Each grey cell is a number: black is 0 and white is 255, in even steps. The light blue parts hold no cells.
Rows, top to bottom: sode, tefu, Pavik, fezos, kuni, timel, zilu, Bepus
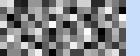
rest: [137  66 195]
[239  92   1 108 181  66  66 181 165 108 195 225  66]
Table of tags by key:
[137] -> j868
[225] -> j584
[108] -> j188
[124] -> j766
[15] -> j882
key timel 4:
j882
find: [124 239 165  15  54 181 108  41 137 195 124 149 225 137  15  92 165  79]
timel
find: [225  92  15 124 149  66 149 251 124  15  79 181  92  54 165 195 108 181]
fezos
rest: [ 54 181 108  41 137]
[195 124 149 225 137  15  92 165  79]

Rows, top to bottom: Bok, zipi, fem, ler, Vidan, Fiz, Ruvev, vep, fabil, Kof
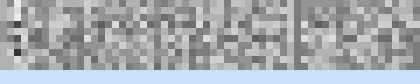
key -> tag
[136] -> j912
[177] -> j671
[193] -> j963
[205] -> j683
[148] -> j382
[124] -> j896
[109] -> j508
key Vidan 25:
j912
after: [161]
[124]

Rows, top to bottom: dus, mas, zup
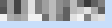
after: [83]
[159]
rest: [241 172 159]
[172 241 241 112 187 128  96 225 241 128 212 225]
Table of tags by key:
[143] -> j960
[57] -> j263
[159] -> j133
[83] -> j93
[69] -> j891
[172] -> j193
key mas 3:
j891
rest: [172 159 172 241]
[241 112 187 128  96 225 241 128 212 225]
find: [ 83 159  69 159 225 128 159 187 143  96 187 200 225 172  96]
mas
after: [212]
[225]
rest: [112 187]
[128  96 225 241 128 212 225]

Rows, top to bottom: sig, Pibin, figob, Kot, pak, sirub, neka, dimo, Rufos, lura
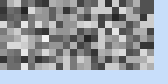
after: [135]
[96]
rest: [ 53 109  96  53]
[122  53  81 109 162 204 122 204 175  81 149  68 149  68 175 175 175 217]
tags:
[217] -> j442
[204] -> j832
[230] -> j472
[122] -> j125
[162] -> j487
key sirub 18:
j442
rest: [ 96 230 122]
[217 149 204  81 149 149 204 217 204  68 217 162 162  81 122 204 204]
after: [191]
[204]
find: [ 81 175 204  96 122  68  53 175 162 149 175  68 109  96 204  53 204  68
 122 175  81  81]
sig
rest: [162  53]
[53]

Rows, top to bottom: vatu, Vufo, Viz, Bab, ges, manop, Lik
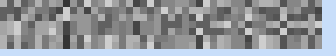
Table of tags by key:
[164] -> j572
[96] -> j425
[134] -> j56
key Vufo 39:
j425
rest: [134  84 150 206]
[177 164  84 134 134 164  96 150]
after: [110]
[122]
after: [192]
[84]

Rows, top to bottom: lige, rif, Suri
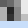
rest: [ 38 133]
[233]
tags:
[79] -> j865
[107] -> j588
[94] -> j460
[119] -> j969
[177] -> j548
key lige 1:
j460
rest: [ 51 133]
[191]

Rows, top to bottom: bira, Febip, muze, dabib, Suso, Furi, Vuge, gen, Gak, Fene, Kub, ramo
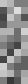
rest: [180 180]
[110 208]
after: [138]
[97]
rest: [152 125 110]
[152]

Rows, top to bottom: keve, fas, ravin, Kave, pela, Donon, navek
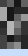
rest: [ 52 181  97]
[52]
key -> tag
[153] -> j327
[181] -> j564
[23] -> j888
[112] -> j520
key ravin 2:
j888
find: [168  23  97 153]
ravin
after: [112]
[141]
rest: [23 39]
[39]
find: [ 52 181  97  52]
pela

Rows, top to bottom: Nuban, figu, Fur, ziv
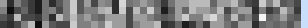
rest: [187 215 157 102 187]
[102 128  72 244 102 115 157 102  88]
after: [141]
[128]
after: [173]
[187]

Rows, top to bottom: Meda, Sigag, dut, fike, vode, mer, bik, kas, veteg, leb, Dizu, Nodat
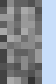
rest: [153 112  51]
[97]
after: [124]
[138]
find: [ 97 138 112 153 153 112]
fike

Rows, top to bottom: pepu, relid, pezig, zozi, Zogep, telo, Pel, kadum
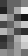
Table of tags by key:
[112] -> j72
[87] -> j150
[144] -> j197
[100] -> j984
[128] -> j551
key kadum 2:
j551
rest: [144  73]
[46]
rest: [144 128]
[156 112]
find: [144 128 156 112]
kadum
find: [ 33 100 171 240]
relid

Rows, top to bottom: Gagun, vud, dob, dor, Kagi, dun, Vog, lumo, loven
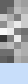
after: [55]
[127]
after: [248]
[235]
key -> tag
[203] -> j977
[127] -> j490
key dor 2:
j977
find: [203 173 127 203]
dob
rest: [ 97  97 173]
[158]
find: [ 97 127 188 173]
vud
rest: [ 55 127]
[235 127]

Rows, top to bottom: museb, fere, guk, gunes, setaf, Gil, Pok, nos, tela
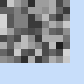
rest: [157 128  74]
[187  30 101]
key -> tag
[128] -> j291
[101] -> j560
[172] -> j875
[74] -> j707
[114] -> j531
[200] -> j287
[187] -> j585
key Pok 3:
j875
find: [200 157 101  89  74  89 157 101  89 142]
setaf
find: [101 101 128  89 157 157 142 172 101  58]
fere
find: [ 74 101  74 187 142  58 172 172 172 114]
Gil

